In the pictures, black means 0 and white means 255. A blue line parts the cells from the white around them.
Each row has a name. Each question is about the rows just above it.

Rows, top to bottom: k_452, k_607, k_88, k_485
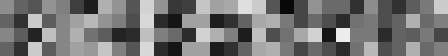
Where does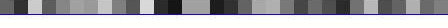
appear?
k_485
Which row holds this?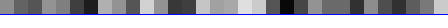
k_452
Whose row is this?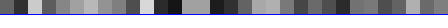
k_607

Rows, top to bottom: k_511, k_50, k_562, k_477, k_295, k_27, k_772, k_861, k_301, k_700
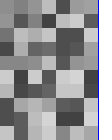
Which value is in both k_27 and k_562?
[204]
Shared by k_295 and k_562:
[189]
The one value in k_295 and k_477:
[86]
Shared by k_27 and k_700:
[204]

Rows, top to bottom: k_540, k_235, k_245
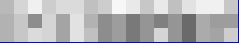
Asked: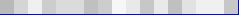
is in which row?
k_540
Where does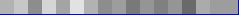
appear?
k_235

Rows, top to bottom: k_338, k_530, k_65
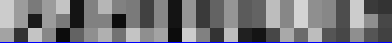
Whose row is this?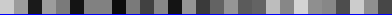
k_530
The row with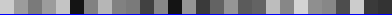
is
k_338
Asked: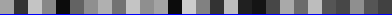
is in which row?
k_65

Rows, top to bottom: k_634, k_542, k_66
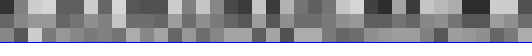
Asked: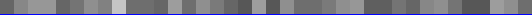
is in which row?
k_542
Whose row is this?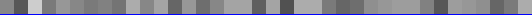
k_66

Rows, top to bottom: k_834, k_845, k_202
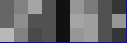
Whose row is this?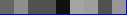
k_845
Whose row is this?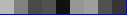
k_202

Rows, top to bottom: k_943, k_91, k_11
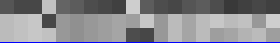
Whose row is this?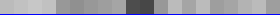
k_11
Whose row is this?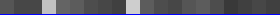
k_943
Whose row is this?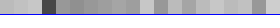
k_91

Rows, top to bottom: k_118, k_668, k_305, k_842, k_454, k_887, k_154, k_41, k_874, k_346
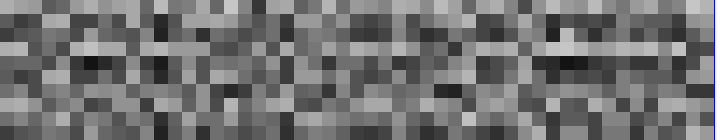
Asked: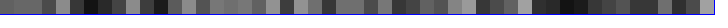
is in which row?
k_454
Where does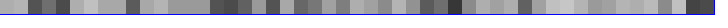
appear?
k_842
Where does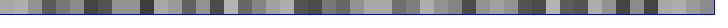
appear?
k_41

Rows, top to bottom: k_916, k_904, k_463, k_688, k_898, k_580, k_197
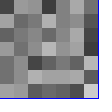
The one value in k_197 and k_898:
[98]
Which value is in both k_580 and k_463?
[169]
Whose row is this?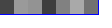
k_916

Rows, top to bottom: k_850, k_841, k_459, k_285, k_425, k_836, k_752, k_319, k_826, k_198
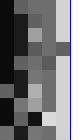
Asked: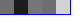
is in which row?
k_198
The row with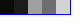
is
k_459
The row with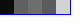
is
k_425
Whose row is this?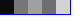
k_319
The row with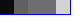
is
k_850
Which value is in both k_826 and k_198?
[210]

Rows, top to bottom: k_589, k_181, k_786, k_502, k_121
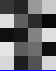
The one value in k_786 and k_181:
[222]
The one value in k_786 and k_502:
[15]

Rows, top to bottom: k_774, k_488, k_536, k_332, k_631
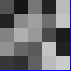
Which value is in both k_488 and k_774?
[34]
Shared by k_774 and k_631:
[187]

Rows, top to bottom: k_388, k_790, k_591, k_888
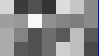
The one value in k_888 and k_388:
[81]
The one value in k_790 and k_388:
[138]

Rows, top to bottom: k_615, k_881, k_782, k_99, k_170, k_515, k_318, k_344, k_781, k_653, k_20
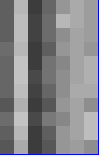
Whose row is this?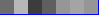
k_99
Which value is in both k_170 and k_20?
[60]
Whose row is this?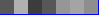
k_344
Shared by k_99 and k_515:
[164]

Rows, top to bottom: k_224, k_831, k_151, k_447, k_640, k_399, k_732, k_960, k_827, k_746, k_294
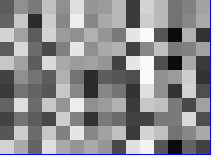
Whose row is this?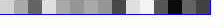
k_294
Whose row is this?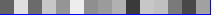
k_960
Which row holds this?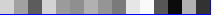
k_151
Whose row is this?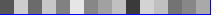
k_746
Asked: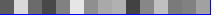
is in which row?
k_447
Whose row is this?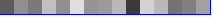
k_224

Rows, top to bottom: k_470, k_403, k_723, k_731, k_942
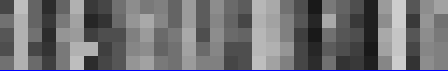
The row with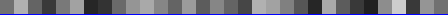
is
k_403
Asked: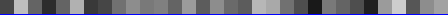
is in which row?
k_470

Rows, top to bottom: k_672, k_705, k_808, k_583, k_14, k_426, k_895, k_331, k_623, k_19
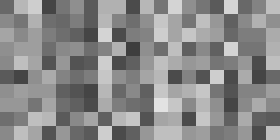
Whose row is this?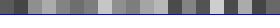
k_426
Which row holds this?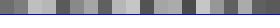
k_623
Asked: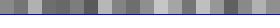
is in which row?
k_705
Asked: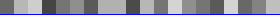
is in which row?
k_672

